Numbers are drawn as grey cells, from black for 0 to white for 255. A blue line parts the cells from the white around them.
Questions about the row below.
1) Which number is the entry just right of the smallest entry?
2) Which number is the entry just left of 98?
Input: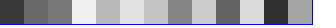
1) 165
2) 205

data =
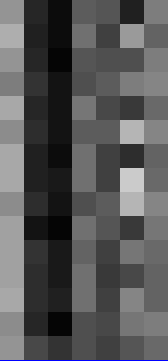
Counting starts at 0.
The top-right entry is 125
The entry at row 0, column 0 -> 148
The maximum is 203
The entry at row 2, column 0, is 148
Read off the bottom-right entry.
105
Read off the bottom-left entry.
148
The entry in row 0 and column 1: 38
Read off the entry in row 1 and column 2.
12
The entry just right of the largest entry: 105
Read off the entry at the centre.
112
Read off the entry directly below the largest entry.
181
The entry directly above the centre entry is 112
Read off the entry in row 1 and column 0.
174
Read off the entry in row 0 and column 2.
12
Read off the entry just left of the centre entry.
25

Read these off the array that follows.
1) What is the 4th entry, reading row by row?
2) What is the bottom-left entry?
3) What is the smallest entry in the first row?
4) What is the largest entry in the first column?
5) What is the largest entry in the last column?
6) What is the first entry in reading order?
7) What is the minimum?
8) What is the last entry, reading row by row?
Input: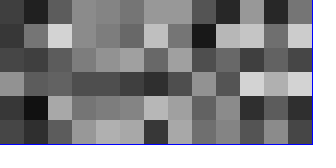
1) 139
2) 70
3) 32
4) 146
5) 211
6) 63
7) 17
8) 70

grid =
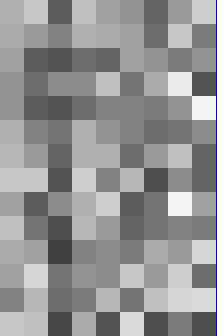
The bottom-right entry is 78
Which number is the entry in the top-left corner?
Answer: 176
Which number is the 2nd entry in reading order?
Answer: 199
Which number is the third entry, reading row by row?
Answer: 92
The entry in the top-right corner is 207
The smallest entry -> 65
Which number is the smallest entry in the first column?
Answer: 131
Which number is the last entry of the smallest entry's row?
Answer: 213
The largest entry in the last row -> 219
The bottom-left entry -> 199
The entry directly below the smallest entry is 116
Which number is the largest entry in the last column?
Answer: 243
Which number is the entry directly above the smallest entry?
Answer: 78
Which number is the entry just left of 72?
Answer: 191
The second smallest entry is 72
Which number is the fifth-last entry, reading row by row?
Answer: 84
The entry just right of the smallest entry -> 131

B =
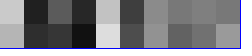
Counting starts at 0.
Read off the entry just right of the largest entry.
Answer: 77
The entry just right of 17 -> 221
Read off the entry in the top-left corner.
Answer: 202
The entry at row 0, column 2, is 91
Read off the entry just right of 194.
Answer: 62
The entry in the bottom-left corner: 181

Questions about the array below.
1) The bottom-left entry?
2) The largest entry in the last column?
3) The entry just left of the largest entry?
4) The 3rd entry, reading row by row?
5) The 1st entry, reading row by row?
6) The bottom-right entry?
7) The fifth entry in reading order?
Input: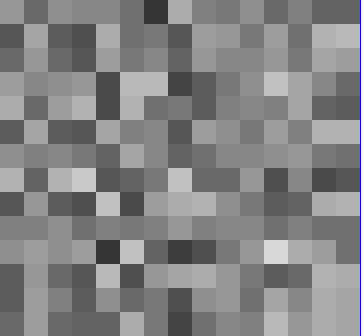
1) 106
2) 185
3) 150
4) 143
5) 150
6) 165
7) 135
